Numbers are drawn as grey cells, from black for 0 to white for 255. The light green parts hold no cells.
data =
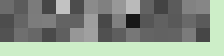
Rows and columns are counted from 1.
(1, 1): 108
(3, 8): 80
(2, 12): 97
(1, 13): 91
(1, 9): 152
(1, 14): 130
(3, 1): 82
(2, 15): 90
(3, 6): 151
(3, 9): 94
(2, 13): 89

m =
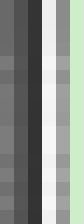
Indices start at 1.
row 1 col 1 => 105
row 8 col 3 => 51
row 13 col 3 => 51
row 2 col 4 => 238
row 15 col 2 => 86
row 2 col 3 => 52
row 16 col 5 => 148
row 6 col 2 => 82
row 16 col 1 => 111
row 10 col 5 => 165
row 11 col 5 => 165
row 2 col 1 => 105
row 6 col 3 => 51
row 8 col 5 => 157
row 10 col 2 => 87
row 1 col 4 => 238
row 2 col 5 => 139
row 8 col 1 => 118
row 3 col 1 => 105
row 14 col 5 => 150
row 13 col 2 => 87
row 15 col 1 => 123

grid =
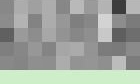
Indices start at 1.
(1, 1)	136
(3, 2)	154
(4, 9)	122
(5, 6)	147
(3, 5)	147
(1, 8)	179
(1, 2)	172
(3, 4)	167
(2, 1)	140
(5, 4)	142
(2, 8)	211
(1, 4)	173
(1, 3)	160
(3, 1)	96
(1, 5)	135
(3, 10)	110

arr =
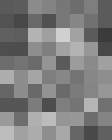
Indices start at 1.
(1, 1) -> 90
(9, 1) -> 154
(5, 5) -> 90
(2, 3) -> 105
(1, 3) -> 139
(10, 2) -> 161
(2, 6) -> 134
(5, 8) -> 160
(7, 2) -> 141
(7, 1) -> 102
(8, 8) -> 113
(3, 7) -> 91
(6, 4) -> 126
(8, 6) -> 116
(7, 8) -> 151
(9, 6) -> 152
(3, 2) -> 93
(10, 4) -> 142
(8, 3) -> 124
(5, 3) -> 107
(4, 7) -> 151
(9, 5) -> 149
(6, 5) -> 135

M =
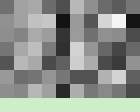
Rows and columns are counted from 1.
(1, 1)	112
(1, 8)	107
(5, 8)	75
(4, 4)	123
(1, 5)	79
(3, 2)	132
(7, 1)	142
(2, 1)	144
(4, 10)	104
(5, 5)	96
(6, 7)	82
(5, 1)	84
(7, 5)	41
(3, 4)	157
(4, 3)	190
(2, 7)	85
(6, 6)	83
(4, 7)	149
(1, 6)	184
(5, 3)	169
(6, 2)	110

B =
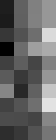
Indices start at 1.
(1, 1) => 30
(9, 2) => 75
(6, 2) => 57
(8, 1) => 66
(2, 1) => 27
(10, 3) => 83
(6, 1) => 91
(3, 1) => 55
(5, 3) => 69
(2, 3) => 129
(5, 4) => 129
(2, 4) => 151

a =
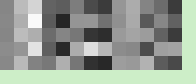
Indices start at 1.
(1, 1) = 134
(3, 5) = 133
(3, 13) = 59
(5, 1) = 136
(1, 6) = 125
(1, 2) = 187
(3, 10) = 164
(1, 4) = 99
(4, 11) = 76
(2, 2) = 174
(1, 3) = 212
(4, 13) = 163
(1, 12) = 108
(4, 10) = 136
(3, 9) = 154
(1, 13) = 59
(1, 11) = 132
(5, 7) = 49
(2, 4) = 91
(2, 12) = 135
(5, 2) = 185
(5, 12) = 92

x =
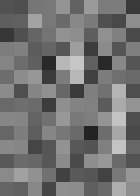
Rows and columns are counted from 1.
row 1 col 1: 82
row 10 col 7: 35
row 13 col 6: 89
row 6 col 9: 111
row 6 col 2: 140
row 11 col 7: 83
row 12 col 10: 83
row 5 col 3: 95
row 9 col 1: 134
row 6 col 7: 65
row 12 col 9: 105
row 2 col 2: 96
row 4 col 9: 85
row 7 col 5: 103
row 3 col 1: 55
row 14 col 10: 143
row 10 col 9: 167
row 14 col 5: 142
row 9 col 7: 126
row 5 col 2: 109
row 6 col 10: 105
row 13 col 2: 161
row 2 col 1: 94
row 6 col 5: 124
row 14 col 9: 174
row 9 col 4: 113
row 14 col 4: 70
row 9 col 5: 152
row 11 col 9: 195
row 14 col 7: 95
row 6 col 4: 59
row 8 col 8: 91
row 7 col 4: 144
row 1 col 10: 58

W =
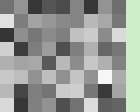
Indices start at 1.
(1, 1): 114
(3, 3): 119
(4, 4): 156
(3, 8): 139
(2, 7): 184
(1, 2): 147
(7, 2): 69
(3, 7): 203
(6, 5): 144
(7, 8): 57
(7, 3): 126
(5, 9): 130
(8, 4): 146
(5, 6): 140
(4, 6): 127
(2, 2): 125
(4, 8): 102
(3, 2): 143
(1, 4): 85
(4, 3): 126
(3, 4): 139
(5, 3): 168
